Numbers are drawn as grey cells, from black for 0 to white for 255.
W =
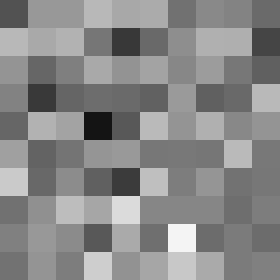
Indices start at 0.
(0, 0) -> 82
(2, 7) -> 156
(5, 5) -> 119
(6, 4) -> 59
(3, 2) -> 101
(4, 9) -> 148
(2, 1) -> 102
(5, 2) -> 116
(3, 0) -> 130
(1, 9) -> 69
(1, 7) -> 176
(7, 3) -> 166
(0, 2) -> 152
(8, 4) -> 170
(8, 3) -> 88
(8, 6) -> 244
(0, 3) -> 184
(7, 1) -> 144
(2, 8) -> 119
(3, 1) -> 57
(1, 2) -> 178
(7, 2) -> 189
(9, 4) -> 146
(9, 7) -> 170
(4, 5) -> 186
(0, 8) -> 131
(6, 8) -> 114
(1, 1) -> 169
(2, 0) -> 148
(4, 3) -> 20
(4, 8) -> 136

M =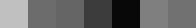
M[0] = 192
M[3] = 60
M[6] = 113
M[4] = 8

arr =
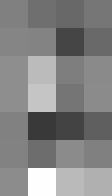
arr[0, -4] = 128
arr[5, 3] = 128
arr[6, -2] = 186
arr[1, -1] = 105
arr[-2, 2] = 139
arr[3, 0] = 142
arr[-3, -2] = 67
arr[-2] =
[130, 109, 139, 128]
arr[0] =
[128, 111, 104, 118]

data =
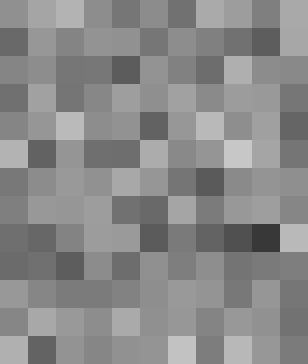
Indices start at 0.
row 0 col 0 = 144
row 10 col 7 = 148
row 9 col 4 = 109
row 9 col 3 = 140
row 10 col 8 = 120
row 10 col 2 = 123
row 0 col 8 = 157
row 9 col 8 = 116
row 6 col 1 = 140
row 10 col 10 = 118
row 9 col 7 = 142
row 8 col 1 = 103
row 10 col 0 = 152
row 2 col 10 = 137
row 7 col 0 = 127
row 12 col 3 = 134
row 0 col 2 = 179
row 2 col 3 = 119
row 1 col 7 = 128
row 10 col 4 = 130
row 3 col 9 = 153
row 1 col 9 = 93
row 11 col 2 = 153
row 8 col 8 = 80
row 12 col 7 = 125
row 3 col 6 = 161
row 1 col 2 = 132
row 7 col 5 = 105
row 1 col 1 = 151
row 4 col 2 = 186
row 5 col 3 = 111
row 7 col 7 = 123
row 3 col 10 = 118
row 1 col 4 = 145

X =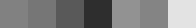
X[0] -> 129
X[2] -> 89
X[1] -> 118

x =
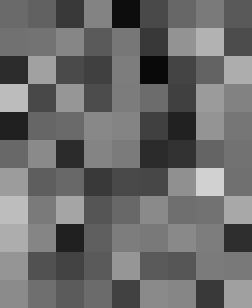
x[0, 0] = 106
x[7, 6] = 111
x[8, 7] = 125
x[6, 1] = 94
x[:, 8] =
[89, 76, 173, 130, 118, 114, 112, 168, 46, 121, 160]
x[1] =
[113, 115, 134, 90, 119, 56, 147, 178, 76]
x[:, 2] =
[57, 134, 74, 150, 106, 43, 104, 165, 32, 67, 91]
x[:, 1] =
[97, 115, 161, 72, 102, 138, 94, 122, 133, 81, 111]
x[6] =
[156, 94, 104, 57, 73, 71, 144, 209, 112]
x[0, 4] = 13
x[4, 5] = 64
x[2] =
[44, 161, 74, 64, 125, 9, 68, 99, 173]
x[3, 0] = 188
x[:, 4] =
[13, 119, 125, 124, 132, 123, 73, 104, 125, 150, 65]
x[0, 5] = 73
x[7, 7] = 114
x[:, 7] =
[122, 178, 99, 155, 148, 100, 209, 114, 125, 123, 57]
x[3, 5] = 108
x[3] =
[188, 72, 150, 76, 124, 108, 64, 155, 130]
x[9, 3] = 90

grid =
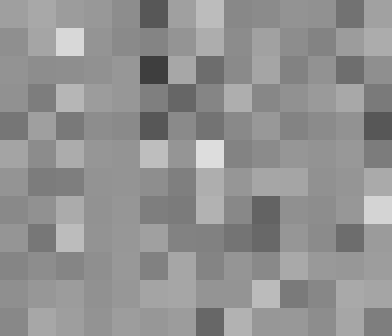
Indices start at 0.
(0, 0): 159
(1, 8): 140
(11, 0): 136
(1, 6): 148
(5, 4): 148
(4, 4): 138
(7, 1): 145
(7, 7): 178
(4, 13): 87
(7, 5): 126
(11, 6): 156
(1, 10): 141
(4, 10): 131
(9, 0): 133
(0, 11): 145
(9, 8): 149
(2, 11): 146
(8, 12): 109
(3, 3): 156
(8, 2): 188
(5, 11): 147
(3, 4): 151
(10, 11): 135
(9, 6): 166
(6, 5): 142
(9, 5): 129
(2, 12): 110
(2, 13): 143
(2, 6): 167
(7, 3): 146
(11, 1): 167
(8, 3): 147
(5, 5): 190
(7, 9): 99

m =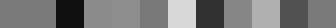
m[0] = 122
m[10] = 81
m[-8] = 142

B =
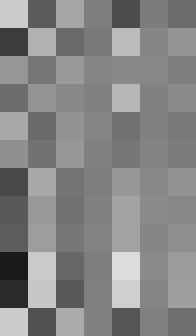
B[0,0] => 204
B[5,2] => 151
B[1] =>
[60, 177, 105, 121, 187, 134, 149]
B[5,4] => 119
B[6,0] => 72
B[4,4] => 113
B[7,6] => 135
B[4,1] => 106
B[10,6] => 159
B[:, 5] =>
[124, 134, 135, 129, 129, 131, 135, 139, 134, 138, 133, 128]
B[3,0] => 109
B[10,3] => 128
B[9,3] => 126
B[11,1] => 80
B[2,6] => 126
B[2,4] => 136
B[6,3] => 125
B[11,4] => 85
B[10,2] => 88
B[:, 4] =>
[75, 187, 136, 182, 113, 119, 151, 162, 162, 220, 207, 85]
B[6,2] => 115
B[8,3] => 130

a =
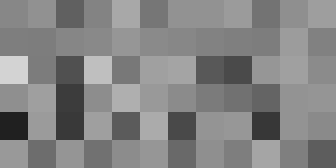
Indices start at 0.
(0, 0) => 135
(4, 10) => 147
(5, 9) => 165
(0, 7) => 146
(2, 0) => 211
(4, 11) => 138
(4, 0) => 32
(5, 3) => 113
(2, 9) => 150
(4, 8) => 151
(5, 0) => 153
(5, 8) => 126
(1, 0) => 126
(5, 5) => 150
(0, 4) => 168
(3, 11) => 149
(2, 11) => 139
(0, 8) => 155
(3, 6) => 139
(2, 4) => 120
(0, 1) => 145
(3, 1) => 159

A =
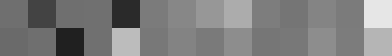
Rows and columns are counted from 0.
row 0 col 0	111
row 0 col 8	172
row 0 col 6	135
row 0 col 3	112
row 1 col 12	124
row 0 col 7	151
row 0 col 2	111
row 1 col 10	120
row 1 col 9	118
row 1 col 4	188
